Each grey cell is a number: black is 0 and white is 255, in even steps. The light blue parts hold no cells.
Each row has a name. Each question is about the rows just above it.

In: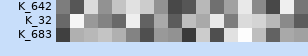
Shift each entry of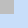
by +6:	[196]
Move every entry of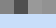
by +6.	[137 85 159 152]

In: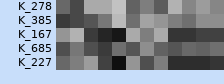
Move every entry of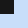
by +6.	[29]
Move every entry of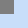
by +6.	[132]
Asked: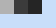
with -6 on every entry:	[172 53 31]
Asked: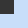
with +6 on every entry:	[59]
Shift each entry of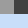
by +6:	[162 71]
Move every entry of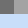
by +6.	[117 169]

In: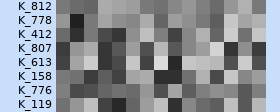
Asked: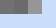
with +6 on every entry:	[119 113 156]
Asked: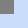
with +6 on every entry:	[133]
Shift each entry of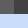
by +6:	[100 72]

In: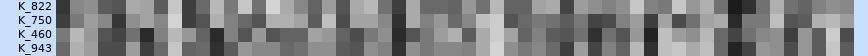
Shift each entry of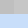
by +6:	[197 204]
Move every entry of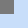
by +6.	[127]
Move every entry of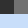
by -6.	[42 107]

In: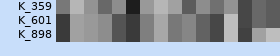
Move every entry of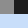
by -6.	[135 23]
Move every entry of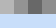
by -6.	[176 141 98 135]
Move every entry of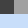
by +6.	[71 167]

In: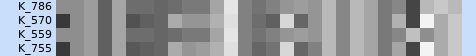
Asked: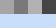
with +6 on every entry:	[171 127 183 75]
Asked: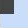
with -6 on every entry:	[63]
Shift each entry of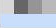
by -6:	[209 96 143 179]
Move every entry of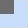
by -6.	[103]
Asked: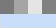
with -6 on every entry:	[115 159 223 123]
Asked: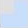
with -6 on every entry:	[217]

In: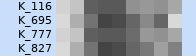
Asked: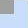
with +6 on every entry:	[165]
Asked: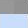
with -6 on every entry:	[146 139]

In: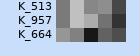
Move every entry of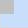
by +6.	[198]
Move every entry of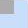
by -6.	[166]

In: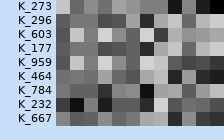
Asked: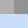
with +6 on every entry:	[182 152]
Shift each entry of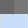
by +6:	[110 125]
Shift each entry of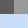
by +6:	[98 160]

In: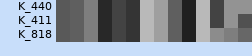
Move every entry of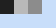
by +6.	[38 191 146]
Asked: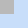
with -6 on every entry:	[179]

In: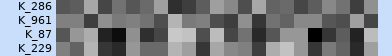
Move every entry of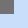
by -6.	[108]
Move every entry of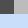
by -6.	[72 182]
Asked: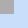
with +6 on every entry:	[179]
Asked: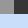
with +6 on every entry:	[157 60]
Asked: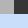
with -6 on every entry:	[174 48]
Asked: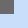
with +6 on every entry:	[112]
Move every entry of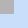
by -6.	[174]

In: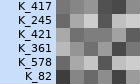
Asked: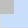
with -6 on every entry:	[185]
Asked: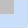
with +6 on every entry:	[197]
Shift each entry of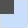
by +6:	[87]
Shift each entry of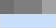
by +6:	[119 132 132 168]
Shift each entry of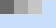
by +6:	[112 175 203]

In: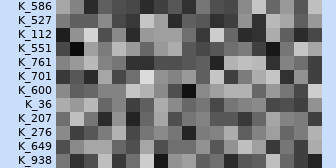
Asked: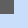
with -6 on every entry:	[89]
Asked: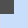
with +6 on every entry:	[85]
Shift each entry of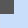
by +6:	[93]

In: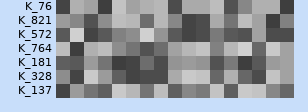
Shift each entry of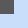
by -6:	[83]
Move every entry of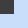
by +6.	[68]
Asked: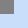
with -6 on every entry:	[123]
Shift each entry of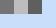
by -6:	[110 183 89]
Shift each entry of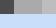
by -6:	[70 164 164 183]

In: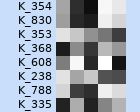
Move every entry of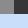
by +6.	[145 60]
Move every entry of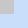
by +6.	[205]
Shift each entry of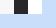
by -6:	[241 34 249]
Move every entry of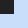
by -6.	[28]
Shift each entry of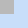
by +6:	[191]
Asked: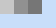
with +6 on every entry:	[205 151 124]

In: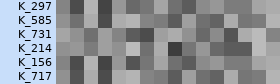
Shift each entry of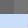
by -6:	[99 112]
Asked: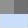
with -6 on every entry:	[139 106]
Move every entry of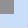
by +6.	[151]
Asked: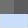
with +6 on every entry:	[118 98]

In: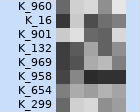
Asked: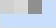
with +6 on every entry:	[214 222 149]
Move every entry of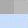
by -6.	[165 180]
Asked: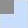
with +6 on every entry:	[149]

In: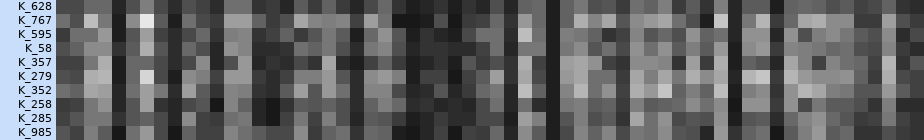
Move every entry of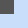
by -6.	[79]
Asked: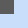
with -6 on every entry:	[85]
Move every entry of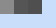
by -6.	[133 79 73]
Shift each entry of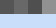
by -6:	[79 98 73 139]
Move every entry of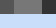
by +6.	[91 125 125 57]
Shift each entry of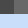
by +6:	[79 110]
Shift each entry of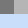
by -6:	[113 175]

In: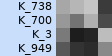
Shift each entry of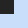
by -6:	[30]
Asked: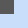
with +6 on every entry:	[94]
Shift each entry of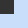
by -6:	[45]
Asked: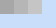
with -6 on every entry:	[161 176 191]
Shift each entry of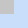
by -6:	[191]
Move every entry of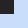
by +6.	[42]

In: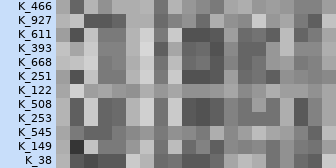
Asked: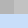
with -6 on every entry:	[174 188]
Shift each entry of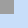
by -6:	[152]
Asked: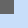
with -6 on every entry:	[95]

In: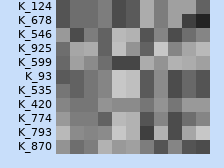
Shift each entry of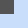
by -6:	[78]
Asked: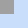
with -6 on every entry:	[154]
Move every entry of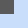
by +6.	[96]
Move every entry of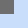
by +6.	[116]
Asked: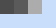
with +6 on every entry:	[82 96 178]
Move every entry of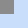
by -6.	[133]

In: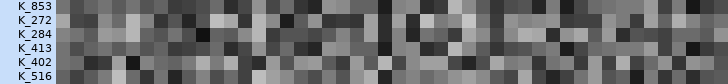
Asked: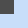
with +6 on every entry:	[83]
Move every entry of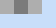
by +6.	[180 129 180]
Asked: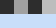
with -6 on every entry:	[39 154 39 183]
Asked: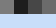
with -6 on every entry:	[117 23 65 101]
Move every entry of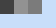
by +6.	[71 152 129]
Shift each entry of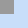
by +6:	[160]
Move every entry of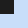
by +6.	[35]

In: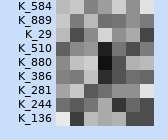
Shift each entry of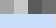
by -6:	[158 194 84 105]
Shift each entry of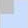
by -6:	[187]
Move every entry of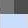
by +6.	[123 83]
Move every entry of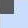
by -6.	[84]
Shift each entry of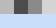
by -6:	[180 71 132 206]
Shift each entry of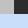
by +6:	[199 51]

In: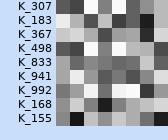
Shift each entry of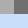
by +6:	[179 118]
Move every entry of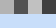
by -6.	[173 76 187 58]
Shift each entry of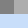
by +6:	[134 179]
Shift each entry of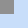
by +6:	[150]
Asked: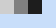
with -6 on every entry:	[200 122 23]

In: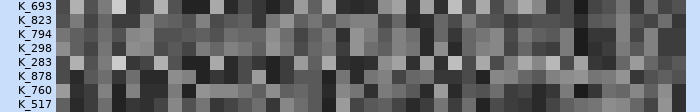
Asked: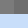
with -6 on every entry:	[117 104]
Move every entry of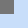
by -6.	[111]
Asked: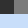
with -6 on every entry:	[42 117]
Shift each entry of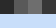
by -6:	[36 83 104 49]
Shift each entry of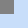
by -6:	[123]
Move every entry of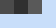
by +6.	[81 54 95]
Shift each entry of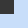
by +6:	[61]

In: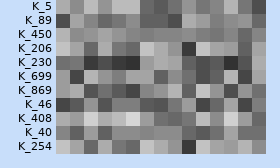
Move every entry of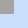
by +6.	[170]
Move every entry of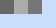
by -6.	[98 166 112]
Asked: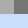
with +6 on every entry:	[178 124]
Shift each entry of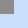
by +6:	[146]
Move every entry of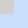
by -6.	[202]
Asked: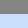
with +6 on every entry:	[139 139]

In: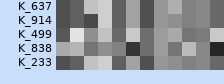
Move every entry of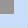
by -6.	[144]
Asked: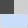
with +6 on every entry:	[80 213]
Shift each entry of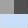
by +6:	[168 86]
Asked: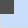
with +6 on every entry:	[86]
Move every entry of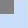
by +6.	[135]
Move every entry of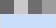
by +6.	[110 207 116 162]
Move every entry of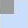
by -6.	[150]

